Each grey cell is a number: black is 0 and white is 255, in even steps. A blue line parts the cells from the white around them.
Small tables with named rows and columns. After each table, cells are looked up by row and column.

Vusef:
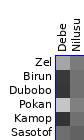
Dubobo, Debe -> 54
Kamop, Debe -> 51
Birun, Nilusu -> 114
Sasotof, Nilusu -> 98
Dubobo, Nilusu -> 113
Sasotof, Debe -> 110
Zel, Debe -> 165

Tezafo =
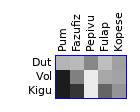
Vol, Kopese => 163
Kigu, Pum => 28
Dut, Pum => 180
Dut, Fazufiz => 185
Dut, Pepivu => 135
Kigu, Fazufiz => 53
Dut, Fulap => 190
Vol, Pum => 28
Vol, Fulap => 168
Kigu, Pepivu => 235
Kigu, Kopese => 148
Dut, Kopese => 160
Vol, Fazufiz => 128
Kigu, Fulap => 101
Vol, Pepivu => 235

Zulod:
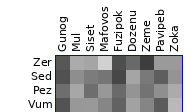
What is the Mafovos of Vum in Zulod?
134
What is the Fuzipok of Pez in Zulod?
106
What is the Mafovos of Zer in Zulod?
209
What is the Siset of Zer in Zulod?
165
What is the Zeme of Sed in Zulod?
121
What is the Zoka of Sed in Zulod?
148
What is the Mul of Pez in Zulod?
167
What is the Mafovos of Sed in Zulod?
117
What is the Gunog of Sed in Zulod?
81
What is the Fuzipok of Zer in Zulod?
78
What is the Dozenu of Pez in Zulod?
148
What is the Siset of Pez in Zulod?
110
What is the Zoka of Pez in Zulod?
171
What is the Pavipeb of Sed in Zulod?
94
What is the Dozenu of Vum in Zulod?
162
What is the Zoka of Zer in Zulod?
154
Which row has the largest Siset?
Zer

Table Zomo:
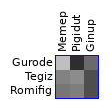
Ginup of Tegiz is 78
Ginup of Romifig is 78
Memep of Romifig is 118
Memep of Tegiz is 130
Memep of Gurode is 191
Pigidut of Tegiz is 140
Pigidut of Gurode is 46
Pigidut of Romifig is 126
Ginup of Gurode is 106
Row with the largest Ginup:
Gurode

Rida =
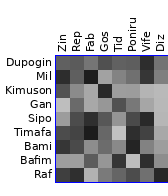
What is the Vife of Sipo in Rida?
41
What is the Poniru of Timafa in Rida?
46
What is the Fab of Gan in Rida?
168
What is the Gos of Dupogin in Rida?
80
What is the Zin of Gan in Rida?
190
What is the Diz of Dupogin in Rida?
115
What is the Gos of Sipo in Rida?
87
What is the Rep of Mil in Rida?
95
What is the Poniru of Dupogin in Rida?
94

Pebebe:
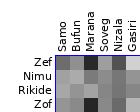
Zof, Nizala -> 106
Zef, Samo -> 109
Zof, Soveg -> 137
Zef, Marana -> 41
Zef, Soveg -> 158
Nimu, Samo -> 161

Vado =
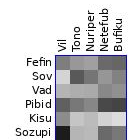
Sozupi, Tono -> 181
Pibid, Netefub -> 73
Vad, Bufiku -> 144
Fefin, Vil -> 126
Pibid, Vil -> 96
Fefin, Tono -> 152
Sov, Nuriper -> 117
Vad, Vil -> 180
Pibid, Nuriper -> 135
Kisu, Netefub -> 210
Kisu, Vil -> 140
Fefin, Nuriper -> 160
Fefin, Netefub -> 106
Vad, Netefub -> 136
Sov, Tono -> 89
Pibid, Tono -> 120
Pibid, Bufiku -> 68
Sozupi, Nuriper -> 185
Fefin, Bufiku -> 102

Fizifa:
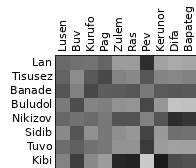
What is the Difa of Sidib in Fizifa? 111
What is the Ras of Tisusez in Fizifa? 136
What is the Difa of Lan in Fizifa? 170
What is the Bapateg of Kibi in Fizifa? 82
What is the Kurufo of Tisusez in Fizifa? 89
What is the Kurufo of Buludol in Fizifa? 132
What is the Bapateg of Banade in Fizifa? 89
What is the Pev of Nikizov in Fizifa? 129
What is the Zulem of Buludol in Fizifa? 145
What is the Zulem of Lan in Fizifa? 156
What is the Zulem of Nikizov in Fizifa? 83
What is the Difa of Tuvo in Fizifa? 160
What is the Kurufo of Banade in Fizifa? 72
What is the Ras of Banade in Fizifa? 87
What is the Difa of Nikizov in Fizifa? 44
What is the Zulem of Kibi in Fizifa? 38
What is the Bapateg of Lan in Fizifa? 165
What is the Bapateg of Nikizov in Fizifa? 53
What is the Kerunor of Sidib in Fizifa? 153
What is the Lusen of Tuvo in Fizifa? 109
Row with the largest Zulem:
Lan

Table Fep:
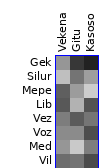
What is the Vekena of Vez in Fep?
125
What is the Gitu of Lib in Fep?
178
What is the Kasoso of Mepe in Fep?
205
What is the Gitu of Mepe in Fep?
156
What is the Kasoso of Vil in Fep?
75
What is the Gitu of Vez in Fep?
91
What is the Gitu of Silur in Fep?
116
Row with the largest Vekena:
Silur

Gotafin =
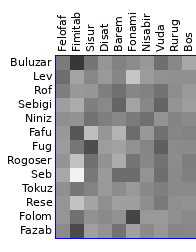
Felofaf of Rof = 126
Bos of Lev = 144
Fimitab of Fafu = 87
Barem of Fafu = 179
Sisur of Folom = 145
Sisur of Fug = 77
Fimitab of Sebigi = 172
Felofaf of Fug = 156
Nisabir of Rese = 142
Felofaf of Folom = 149
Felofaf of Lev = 110
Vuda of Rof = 114
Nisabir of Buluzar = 152
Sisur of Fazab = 159
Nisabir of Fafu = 152

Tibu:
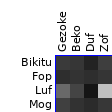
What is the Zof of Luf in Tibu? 192
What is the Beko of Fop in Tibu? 51
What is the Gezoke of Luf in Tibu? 105
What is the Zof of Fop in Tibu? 53
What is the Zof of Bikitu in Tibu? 62
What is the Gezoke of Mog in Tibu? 64
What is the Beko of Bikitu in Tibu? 54
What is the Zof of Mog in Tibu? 55
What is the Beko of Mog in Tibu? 50
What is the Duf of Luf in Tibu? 21
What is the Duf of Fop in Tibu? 46
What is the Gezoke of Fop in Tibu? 46
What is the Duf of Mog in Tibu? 43
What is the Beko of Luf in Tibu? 68

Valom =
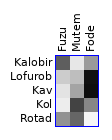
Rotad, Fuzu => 146
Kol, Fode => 135
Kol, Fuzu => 237
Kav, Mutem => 164
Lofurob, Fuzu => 204
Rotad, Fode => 246
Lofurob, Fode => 17
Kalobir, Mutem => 231
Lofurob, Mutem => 190
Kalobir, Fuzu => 94
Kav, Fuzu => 227

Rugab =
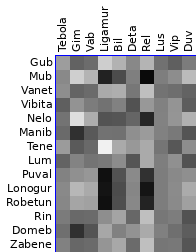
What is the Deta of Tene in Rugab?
152
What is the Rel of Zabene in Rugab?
191
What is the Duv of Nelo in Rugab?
177
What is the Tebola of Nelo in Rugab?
115
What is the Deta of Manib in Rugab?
143
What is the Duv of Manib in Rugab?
84
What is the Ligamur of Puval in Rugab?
16
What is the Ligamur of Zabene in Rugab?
149
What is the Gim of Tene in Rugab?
90
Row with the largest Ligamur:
Tene

